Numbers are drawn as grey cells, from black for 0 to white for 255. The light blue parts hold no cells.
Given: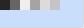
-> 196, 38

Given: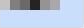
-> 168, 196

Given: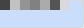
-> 217, 67

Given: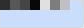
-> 192, 46

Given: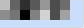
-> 108, 140

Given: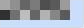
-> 155, 49

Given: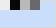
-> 105, 237

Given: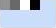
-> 4, 146

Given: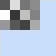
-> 140, 151
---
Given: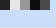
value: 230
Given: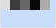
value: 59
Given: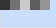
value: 115
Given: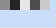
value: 36
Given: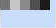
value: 198
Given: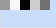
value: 246
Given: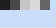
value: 71
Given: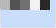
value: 83
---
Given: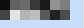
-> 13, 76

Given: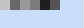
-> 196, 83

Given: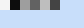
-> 244, 68

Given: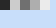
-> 40, 235

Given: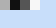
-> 176, 247

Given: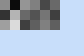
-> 140, 95

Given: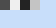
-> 76, 196
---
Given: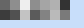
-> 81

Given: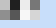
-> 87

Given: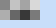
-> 103

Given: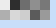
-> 216

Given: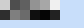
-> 127

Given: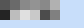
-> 189

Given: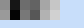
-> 4
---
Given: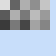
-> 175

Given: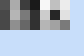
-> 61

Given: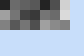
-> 97

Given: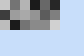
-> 180

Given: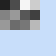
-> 245

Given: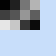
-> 118

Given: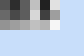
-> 93

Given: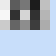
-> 119

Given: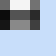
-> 244
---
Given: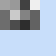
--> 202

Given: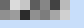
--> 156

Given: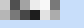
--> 121

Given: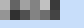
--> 48

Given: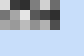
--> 166

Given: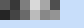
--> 68

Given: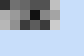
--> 154

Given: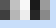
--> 182

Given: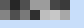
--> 79
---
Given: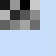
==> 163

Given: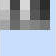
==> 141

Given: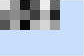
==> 8

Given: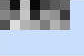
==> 178

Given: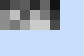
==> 163

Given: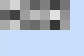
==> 117

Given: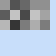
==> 124

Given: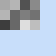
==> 222

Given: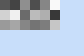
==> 134
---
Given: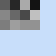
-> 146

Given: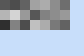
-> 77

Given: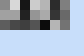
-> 63

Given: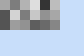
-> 146

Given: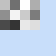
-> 232

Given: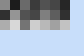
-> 116

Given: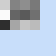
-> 197

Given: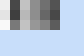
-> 194
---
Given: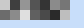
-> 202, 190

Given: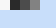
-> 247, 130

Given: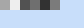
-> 167, 123

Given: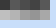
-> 57, 168

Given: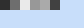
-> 47, 65

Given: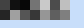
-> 66, 127

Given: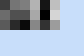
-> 62, 156

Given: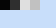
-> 5, 193

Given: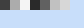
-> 63, 215

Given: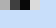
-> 176, 219
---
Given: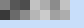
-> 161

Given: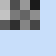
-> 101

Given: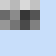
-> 54

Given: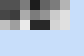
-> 203

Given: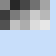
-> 202

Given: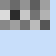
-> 115

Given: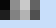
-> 179
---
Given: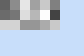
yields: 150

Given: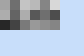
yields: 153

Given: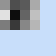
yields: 57

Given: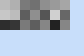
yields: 134

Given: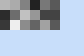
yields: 100

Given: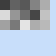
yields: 228

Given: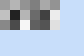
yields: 96

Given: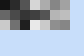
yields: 202

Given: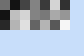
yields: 180
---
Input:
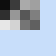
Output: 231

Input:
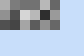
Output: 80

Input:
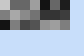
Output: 19

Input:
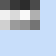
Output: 208

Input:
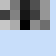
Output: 199

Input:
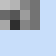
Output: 168

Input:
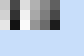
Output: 230
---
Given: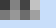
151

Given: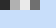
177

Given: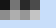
174

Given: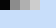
140

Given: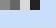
103

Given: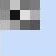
156
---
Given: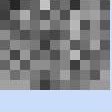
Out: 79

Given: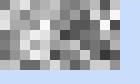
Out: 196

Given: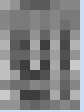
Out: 134

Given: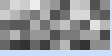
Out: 141

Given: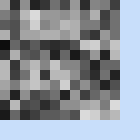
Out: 62
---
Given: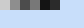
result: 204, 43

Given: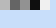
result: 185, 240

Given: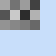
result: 166, 104

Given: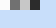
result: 251, 44

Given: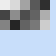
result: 237, 205

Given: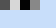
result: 81, 136

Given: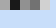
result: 168, 209

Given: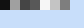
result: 17, 126
